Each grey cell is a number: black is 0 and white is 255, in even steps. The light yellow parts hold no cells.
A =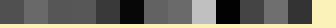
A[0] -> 80
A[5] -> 7
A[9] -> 2

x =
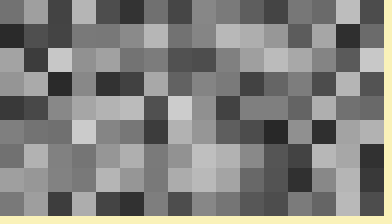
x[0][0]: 114
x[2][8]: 77
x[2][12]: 168
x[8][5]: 49
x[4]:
[57, 72, 136, 166, 179, 187, 80, 204, 144, 66, 127, 127, 100, 175, 113, 105]
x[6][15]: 49
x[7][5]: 150
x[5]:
[127, 115, 112, 203, 133, 119, 60, 178, 150, 94, 76, 40, 144, 47, 163, 178]
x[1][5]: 138
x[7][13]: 136
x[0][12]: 119
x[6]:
[113, 178, 129, 117, 150, 175, 122, 146, 191, 178, 137, 85, 67, 183, 167, 49]
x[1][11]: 151
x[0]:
[114, 159, 67, 181, 77, 51, 112, 70, 135, 122, 94, 68, 119, 106, 189, 76]
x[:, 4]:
[77, 120, 161, 50, 179, 133, 150, 181, 68]
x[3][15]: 83
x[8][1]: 158
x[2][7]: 81
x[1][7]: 114
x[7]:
[159, 151, 130, 121, 181, 150, 121, 172, 185, 164, 104, 83, 48, 136, 181, 57]
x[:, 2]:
[67, 68, 199, 42, 136, 112, 129, 130, 61]
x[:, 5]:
[51, 138, 115, 65, 187, 119, 175, 150, 49]
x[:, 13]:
[106, 166, 132, 76, 175, 47, 183, 136, 101]
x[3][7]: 98
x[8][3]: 173
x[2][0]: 163
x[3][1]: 170
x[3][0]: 149
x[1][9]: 184
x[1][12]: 92
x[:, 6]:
[112, 182, 124, 168, 80, 60, 122, 121, 126]
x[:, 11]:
[68, 151, 187, 101, 127, 40, 85, 83, 77]
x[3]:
[149, 170, 42, 136, 50, 65, 168, 98, 132, 122, 66, 101, 125, 76, 181, 83]

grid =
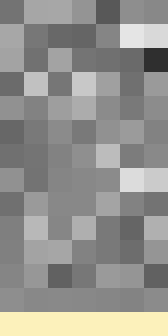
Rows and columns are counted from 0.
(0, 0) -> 115
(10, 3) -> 129
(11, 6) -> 96
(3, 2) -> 118
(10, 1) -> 163
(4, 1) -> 129
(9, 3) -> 174
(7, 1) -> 115
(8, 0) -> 112
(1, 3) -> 101
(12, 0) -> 141
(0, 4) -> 87
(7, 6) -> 203
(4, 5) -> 121
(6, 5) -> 123
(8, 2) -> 136
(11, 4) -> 153
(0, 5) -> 141
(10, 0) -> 128
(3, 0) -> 107
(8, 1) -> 153
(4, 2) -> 158
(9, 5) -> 101
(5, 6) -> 130
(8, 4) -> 164
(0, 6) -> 135
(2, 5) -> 105
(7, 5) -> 220

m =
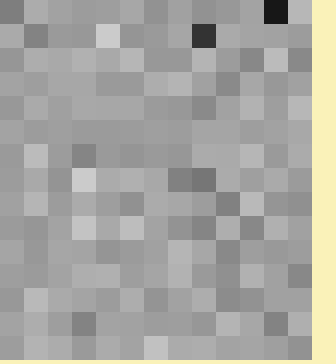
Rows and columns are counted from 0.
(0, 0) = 126
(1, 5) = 149
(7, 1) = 169
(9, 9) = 174
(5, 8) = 165
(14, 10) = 165
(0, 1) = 172
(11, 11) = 161
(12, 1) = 185
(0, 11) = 23
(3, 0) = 163
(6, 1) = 187
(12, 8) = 173
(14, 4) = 171
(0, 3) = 156
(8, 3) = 171
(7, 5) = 176
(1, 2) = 154
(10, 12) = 157
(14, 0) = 157
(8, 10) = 185
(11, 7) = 178
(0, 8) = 146
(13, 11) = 131
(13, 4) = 163
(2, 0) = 150
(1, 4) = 203
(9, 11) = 176
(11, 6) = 165
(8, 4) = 158
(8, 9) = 129
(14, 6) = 193
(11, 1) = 155

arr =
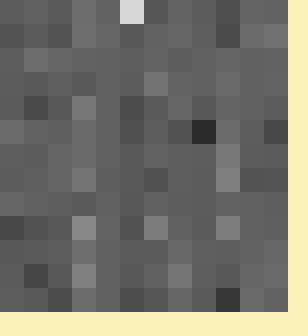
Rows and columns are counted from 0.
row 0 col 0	92
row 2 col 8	97
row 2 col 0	93
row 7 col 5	89
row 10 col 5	91
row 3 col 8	97
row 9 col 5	82
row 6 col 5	89
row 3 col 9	105
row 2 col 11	98
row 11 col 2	87
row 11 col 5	88
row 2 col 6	99
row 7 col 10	83
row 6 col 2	101
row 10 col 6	91
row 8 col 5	87
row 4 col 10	97
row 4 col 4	96
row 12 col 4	97
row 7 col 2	101
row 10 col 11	103
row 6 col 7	94
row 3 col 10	97
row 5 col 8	42
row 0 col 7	99
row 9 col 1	82
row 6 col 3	106
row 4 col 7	102
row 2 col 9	101
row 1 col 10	107
